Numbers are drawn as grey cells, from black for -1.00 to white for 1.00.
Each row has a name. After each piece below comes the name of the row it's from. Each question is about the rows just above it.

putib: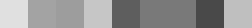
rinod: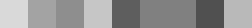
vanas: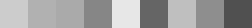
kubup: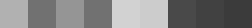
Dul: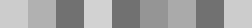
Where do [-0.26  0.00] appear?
rinod
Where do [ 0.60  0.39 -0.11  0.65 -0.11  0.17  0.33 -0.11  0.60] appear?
Dul
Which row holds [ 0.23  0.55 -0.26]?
putib
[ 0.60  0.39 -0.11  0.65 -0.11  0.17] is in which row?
Dul

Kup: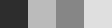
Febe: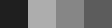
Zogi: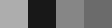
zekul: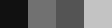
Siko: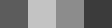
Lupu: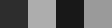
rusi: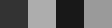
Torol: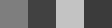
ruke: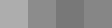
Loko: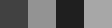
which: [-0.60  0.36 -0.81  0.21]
rusi
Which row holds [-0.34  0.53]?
zekul

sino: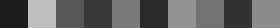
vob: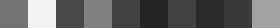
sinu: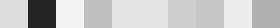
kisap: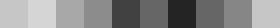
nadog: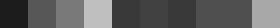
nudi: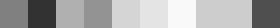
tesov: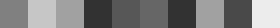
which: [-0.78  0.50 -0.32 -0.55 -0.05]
sino
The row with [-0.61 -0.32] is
tesov
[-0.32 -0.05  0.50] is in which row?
nadog

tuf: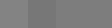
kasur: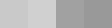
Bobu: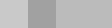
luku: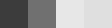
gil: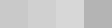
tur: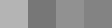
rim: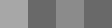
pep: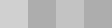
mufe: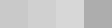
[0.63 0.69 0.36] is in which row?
mufe
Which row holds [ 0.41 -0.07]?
tur

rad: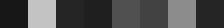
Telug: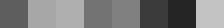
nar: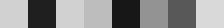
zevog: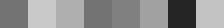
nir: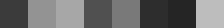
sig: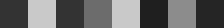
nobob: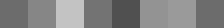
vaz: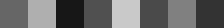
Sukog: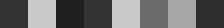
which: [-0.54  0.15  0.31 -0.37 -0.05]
nir
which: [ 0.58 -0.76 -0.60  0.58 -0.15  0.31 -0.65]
Sukog
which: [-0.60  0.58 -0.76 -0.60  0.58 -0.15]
Sukog
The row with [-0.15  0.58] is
sig
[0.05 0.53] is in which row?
nobob

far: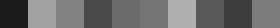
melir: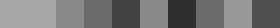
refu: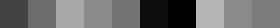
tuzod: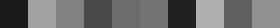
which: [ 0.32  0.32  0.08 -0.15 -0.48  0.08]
melir
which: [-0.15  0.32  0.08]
refu
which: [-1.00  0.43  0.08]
refu
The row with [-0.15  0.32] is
refu
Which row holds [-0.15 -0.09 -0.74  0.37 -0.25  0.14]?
tuzod

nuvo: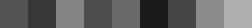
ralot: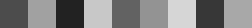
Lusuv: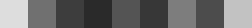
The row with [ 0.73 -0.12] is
Lusuv
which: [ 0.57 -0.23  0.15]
ralot
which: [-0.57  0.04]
nuvo
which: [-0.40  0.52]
Lusuv
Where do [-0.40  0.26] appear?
ralot
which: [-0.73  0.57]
ralot
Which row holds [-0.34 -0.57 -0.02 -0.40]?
Lusuv

